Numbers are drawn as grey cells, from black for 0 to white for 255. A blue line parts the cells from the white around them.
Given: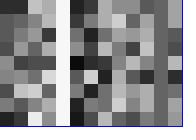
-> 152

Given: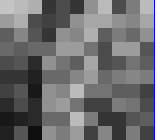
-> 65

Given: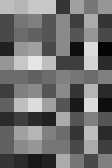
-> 128

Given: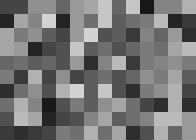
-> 153

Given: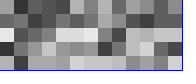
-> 210
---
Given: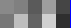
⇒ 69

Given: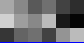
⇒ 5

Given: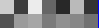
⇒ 51

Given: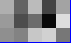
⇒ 221

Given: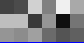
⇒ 117

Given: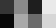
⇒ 233

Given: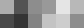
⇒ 184

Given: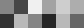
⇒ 173
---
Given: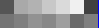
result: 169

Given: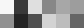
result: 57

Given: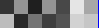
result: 148

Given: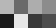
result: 106

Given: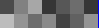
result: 129

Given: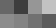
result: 61

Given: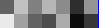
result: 193

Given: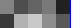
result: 78

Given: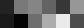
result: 121
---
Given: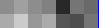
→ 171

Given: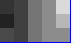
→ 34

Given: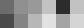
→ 74

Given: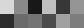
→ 45

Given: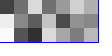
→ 238

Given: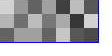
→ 180

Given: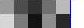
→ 214

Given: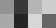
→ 169

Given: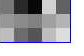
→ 151
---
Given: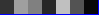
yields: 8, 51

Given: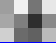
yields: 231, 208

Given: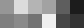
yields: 28, 127

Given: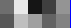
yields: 148, 87

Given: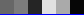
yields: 6, 103

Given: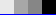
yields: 1, 233

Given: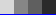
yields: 42, 216

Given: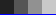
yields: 201, 34

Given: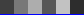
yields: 45, 63
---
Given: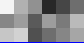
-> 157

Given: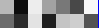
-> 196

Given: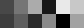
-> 138

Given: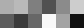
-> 248

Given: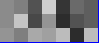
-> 44

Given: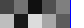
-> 220

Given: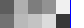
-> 195
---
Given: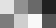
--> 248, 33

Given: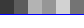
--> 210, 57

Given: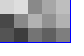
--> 222, 61

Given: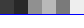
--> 238, 40

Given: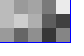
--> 235, 55

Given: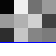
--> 240, 5

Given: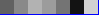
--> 210, 19

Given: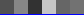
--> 198, 50
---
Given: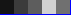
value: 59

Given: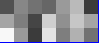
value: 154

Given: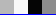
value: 248

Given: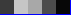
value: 198

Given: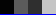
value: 91

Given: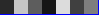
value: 198

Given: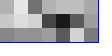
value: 146

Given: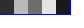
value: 185

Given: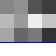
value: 103
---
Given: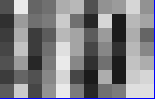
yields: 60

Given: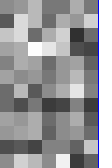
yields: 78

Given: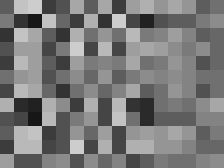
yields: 60

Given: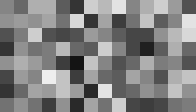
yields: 52

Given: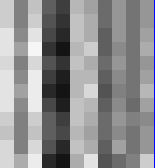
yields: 216
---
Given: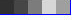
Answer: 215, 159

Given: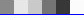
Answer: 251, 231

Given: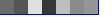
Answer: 223, 190

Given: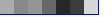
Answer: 215, 171

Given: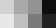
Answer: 232, 210

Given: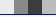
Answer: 234, 188

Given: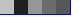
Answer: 193, 150
